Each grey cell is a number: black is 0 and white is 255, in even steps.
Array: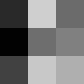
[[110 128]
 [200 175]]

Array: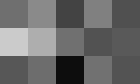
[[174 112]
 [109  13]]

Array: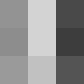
[[211  61]
 [193  84]]

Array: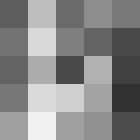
[[217 127]
 [172  73]]

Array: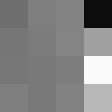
[[124 132]
 [121 125]]

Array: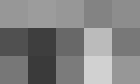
[[ 62 104]
 [ 58 123]]
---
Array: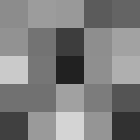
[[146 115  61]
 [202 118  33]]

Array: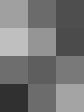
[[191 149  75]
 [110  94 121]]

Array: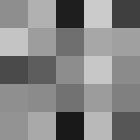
[[196 157 111]
 [ 74  93 141]]

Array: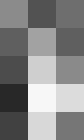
[[ 95 162  95]
 [ 76 207 138]]

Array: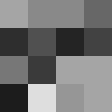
[[ 46  80  36]
 [119  58 165]]

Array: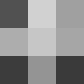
[[173 198 166]
 [ 60 148  58]]

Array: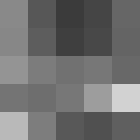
[[135  93  63]
 [148 124 113]]

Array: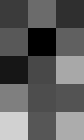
[[ 88   0  96]
 [ 22  72 168]]
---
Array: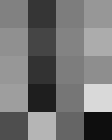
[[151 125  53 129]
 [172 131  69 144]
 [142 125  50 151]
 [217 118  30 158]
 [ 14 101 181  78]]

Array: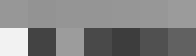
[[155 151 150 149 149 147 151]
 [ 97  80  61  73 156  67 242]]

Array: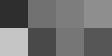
[[142 125 113  46]
 [ 86 118  73 197]]

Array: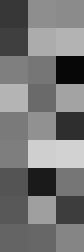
[[139 142  55]
 [179 172  63]
 [  7 118 127]
 [163 106 180]
 [ 46 145 122]
 [210 207 126]
 [118  26  84]
 [ 61 159  88]
 [133 103 100]]

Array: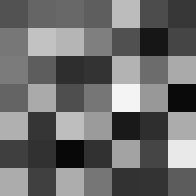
[[ 55  76 188  94 104 101  82]
 [ 69  22  80 127 181 194 119]
 [170 108 179  51  46  93 123]
 [ 10 152 244 118  78 170 100]
 [172  46  25 155 190  53 176]
 [233  69 163  49   8  49  63]
 [ 92  51  50 118 173  64 172]]

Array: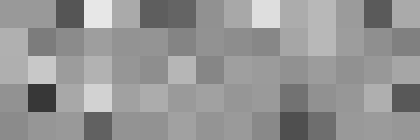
[[170  90 155 184 172 222 168 145 100  94 170 231  85 153 153]
 [128 143 157 184 166 135 141 146 132 148 147 158 139 124 176]
 [166 152 145 156 145 155 159 134 182 142 150 178 156 200 175]
 [ 88 175 151 145 114 154 150 161 154 172 161 210 168  55 146]
 [151 155 153 110  79 137 154 148 161 146 147  97 153 150 139]]

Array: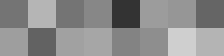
[[101 150 156  51 135 116 181 116]
 [180 207 142 131 166 161  98 158]]

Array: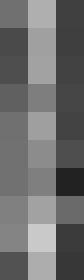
[[ 64 175 112]
 [ 63 160  74]
 [ 66 162  78]
 [ 70 126  96]
 [ 67 159 112]
 [ 78 140 113]
 [ 34 127 113]
 [106 162 128]
 [ 59 201 132]
 [ 55 173  82]]
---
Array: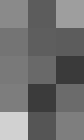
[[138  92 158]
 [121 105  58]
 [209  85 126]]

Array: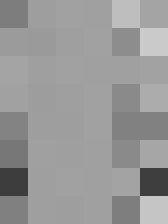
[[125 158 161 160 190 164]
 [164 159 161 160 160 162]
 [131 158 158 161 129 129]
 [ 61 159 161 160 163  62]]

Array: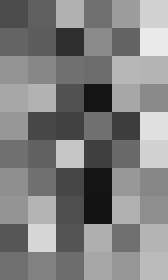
[[ 76  95 177 112 156 209]
 [147 135 112 108 183 180]
 [151  71  65 112  61 224]
 [143 112  70  20 152 135]
 [ 86 214  84 175 111 180]]

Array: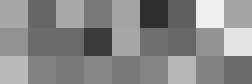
[[168 102 169 120 164  47  95 239 164]
 [187 129 120 135 120 131 182 130 105]]

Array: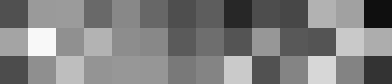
[[ 80 154 155 105 136 103  78  93  39  77  71 178 161  15]
 [ 76 143 190 148 151 150 121 132 202  81 132 215 131  51]]

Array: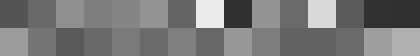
[[ 84 104 143 126 133 148 101 235  48 148 106 218  91  49  47]]
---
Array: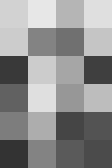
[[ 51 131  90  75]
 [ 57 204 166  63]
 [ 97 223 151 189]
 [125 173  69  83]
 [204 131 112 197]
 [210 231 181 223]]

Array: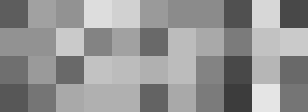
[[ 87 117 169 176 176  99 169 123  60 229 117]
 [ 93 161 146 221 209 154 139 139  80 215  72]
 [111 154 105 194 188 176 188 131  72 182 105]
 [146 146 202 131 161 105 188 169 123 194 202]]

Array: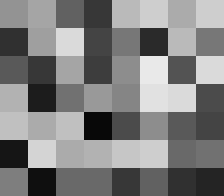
[[ 21 212 171 178 198 206 105 113]
 [ 48 159 218  68 119  42 186 119]
 [ 89  55 165  61 141 233  83 218]
 [126  15 105 105  55  97  48  36]
 [147 165  97  55 186 206 171 206]
 [178  28 113 153 133 225 218  75]
 [192 171 192   8  75 141  89  68]]

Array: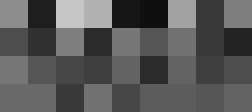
[[ 77  49 127  43 119  85 113  57  36]
 [106 106  57 113  71  92  92  85  99]
 [119  85  71  63  99  43  99  63  77]
 [141  30 198 177  22  15 162  57 127]]

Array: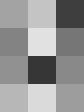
[[131 225 118]
 [145  54 137]
 [163 196  62]
 [183 218 157]]

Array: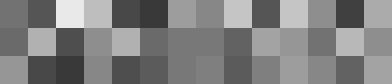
[[106 177  78 142 177 106 120 120  98 163 150 114 184 142]
 [114  85 233 190  72  57 157 135 197  85 197 142  64 171]
 [150  72  57 135  78  91 120 127  91 127 157 135  98 163]]
